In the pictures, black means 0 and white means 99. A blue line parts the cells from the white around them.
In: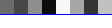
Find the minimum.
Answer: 5
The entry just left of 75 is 20

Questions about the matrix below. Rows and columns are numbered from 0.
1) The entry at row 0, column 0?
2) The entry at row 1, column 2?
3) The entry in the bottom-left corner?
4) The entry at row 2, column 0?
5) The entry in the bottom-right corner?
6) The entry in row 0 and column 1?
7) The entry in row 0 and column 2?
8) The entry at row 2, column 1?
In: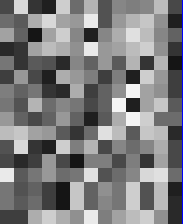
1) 28
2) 67
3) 24
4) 63
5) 16
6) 84
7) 20
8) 38

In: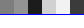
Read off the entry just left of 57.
49
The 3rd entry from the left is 11
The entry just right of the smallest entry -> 81

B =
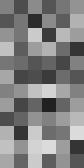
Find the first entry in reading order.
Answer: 50
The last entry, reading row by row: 33
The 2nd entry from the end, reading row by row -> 57
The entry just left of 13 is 39
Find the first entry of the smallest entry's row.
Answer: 61
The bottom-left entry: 65
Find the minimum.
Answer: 13
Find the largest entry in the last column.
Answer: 85
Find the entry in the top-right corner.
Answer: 57
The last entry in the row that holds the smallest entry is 61
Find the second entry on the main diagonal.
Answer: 46
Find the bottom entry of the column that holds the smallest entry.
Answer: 36
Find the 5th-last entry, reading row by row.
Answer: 39
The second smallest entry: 17
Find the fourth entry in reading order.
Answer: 33
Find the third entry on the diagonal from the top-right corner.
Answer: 23
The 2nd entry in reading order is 30

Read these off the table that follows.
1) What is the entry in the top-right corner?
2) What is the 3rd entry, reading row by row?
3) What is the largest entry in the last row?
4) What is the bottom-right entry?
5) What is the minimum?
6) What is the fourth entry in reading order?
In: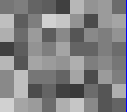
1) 42
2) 39
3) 81
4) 39
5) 22
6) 36

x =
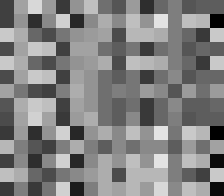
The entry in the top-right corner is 36
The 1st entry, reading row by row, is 25
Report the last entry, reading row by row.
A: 4
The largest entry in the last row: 84
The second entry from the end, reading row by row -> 67
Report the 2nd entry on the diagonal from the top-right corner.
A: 71
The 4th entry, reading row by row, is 60
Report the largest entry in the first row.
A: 84
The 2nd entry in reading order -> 63
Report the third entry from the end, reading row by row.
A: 74
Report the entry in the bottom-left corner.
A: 22
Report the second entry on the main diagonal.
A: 57
